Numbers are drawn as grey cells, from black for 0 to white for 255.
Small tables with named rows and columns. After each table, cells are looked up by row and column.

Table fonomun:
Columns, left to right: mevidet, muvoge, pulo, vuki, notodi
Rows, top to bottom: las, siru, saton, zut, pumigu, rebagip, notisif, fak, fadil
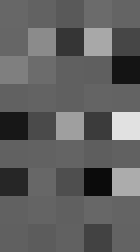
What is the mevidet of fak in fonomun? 97
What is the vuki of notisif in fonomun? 11
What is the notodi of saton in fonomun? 20
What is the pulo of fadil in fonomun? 97
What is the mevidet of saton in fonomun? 127
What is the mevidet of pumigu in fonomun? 23
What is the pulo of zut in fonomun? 96

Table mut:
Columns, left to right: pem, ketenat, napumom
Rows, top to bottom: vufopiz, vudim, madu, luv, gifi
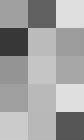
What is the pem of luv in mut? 159
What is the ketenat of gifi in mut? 184
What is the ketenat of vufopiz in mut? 96
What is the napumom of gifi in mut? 86
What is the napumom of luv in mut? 223
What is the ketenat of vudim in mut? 187
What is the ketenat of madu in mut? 197
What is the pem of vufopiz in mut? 160

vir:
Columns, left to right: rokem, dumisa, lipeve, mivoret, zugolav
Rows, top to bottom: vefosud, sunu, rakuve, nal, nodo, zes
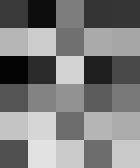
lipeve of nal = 146
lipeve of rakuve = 211
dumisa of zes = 226
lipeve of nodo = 108
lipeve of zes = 203
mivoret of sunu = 170
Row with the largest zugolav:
zes

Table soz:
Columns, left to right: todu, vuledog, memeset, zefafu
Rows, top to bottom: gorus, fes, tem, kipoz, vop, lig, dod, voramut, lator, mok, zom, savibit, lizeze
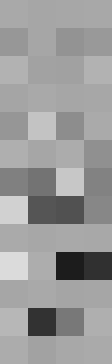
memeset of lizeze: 168
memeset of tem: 161
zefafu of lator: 168
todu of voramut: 209
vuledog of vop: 195
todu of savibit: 183
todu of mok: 219
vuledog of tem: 162
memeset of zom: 165
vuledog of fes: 166
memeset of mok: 28
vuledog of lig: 166
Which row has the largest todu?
mok

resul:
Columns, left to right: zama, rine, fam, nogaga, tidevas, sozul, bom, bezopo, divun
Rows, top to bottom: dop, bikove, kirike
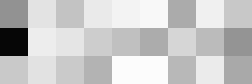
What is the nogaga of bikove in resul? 205
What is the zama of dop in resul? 146
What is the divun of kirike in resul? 169
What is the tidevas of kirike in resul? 252
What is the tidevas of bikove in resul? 192
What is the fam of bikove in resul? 229
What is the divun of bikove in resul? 148
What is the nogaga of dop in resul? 234
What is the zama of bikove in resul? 6
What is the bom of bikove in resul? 214

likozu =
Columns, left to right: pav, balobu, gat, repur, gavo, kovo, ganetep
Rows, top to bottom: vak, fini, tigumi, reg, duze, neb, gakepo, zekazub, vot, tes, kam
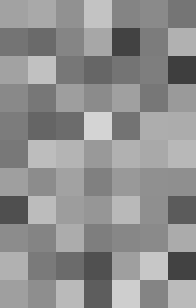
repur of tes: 80
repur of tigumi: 102
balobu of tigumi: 193
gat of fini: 133
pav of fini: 116
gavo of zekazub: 185
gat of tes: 107
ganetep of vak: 117
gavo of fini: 66
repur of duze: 212
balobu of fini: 106
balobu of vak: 169
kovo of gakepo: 144
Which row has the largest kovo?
tes

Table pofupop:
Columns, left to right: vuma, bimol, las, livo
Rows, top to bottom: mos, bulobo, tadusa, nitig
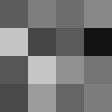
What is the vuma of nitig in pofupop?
73
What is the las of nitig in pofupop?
101
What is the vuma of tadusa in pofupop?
86
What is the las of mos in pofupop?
109
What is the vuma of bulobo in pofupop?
196
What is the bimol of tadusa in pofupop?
197
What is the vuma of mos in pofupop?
93
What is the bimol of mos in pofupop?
126
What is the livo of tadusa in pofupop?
117
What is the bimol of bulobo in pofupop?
70
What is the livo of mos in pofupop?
136
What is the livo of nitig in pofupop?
125
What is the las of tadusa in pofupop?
145
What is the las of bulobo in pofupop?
91
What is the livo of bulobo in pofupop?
19
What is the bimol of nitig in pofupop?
156
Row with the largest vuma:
bulobo

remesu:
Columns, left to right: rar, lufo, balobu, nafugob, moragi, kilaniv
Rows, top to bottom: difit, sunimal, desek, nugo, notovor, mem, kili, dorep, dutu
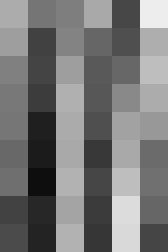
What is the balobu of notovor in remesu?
171
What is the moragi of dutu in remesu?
217
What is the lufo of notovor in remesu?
31
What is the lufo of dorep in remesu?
39
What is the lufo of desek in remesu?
68
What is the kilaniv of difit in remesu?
237

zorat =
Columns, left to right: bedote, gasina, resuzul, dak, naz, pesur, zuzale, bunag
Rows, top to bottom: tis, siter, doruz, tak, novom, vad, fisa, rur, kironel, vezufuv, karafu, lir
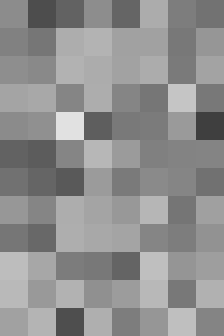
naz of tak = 133
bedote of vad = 98
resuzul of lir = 78
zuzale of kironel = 125
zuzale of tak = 197
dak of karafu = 144
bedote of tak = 164
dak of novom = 94
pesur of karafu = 184
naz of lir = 125
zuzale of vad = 131
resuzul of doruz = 178
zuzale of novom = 154
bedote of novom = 139
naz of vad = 155
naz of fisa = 122
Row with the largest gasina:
lir

